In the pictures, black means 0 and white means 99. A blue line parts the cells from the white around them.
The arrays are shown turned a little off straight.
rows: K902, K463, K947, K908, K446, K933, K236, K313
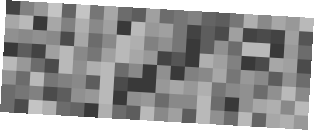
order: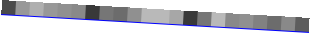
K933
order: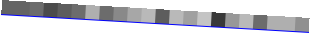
K313
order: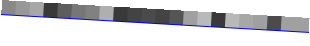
K908
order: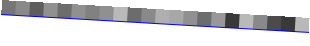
K947

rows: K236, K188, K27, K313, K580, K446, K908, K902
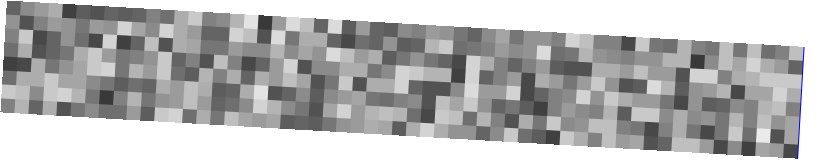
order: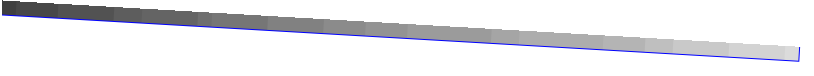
K580
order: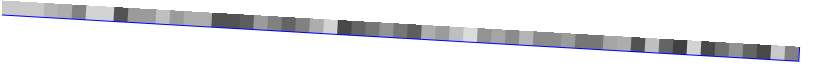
K27
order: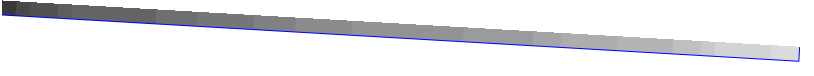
K188
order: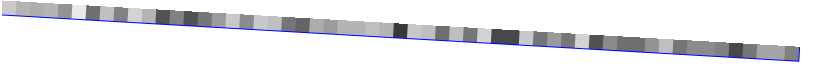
K908
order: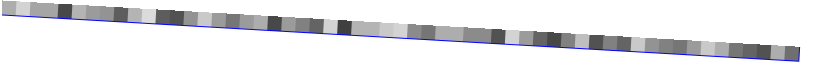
K313
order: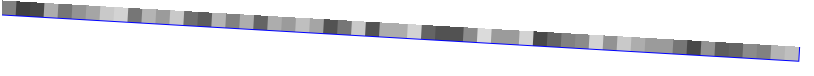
K580

